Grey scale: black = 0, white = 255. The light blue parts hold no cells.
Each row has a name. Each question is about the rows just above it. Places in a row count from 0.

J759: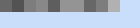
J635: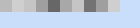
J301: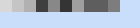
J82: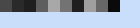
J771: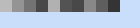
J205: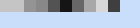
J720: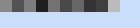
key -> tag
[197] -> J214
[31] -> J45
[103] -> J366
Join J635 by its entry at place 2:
J214
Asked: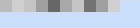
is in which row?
J635
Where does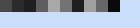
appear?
J82
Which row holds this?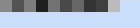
J720

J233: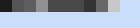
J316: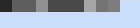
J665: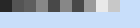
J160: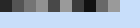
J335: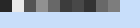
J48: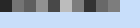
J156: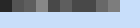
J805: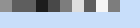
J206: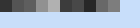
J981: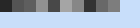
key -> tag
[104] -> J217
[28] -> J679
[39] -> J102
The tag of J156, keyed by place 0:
J102
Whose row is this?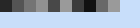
J160
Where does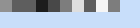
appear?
J805
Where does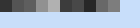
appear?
J206

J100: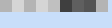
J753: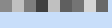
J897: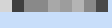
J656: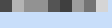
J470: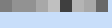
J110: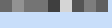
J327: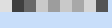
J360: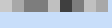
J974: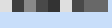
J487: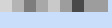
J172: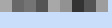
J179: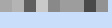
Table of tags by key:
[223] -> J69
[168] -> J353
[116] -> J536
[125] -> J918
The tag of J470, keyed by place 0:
J918
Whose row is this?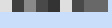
J974
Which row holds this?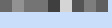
J110

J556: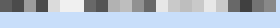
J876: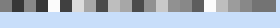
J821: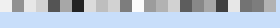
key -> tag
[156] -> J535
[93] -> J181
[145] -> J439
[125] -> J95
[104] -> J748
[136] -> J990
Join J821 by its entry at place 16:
J990
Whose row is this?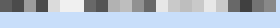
J556
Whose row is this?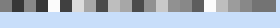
J876
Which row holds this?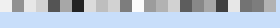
J821

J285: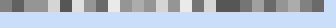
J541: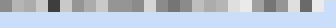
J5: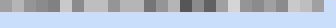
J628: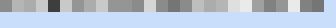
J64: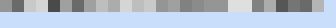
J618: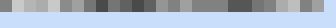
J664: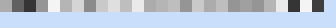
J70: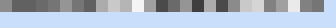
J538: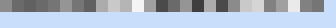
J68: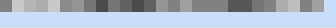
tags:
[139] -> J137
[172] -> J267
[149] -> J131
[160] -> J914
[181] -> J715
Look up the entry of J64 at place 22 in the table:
J267
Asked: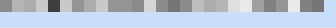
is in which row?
J628

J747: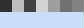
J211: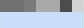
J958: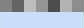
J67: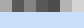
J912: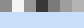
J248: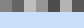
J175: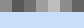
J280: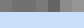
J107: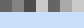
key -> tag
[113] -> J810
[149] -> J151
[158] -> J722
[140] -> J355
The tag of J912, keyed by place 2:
J151
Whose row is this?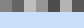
J248

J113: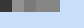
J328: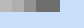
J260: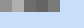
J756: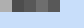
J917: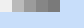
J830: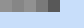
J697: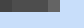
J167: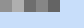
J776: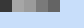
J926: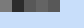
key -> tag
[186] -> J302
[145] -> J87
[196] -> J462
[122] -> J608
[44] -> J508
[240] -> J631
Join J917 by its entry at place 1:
J302
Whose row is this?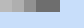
J328
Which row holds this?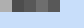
J756
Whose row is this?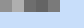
J260
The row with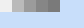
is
J917

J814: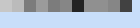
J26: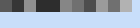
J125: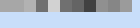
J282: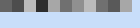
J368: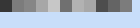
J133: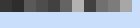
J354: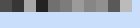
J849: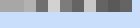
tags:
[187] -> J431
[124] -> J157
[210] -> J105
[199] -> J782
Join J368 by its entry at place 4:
J782
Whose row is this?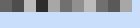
J282
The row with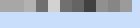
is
J125

